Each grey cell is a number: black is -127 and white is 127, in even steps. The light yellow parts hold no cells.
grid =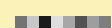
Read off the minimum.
-101
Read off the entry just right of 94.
39
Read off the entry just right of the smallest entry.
94

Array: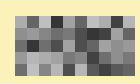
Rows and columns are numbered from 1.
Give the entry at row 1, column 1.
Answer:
45
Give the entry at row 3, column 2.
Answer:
-73
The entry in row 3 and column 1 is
-16
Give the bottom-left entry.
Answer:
-16
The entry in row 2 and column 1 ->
15
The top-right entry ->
54
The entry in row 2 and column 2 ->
25
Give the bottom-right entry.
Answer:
-26
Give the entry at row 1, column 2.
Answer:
-26
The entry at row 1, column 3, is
63

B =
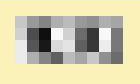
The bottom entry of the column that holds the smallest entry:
4
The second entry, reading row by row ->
25
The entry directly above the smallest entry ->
4
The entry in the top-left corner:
71
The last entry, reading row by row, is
-19
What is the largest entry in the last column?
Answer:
37
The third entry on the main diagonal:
-103
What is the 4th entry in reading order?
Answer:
47
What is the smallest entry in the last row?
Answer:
-31
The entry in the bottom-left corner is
108

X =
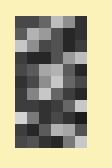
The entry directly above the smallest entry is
71
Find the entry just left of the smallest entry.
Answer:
-77
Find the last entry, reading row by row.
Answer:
71
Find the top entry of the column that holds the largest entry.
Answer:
-55
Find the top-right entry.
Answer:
-77
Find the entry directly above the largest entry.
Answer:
-66
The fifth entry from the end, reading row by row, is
-45
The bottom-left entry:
-55
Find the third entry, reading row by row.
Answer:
-25
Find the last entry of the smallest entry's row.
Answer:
-99
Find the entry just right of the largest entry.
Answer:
-6
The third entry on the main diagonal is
-55
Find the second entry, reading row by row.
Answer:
-55
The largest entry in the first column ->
83
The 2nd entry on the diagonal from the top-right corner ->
-88
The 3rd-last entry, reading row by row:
-88
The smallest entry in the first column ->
-77
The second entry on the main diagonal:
50
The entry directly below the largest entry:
-66

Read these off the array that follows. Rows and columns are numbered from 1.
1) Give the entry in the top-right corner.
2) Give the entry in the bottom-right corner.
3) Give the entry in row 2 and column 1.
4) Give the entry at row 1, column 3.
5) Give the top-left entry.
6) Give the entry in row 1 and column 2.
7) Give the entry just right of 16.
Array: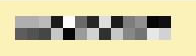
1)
-110
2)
82
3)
-34
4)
59
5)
47
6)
47
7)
-120

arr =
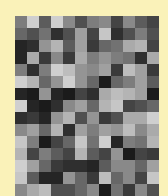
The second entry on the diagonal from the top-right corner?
-2
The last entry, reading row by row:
-47
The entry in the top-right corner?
-59
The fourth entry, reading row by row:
79
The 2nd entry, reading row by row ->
79
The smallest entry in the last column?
-100
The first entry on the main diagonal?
-2
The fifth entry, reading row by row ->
9
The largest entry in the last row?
61
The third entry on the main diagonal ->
20
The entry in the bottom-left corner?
9
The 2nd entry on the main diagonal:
-47

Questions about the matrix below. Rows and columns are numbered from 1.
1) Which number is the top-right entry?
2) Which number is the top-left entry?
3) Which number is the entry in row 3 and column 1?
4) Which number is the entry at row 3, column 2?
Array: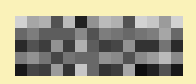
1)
82
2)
82
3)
-85
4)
-45

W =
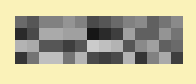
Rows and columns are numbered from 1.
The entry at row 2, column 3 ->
42
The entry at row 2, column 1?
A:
-85
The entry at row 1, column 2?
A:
-41
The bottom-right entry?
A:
-65
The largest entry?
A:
75
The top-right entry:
10
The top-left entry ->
-21
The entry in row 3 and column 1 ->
51
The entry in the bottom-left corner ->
-74
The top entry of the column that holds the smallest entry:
-53
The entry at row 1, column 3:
1
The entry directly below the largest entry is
-53
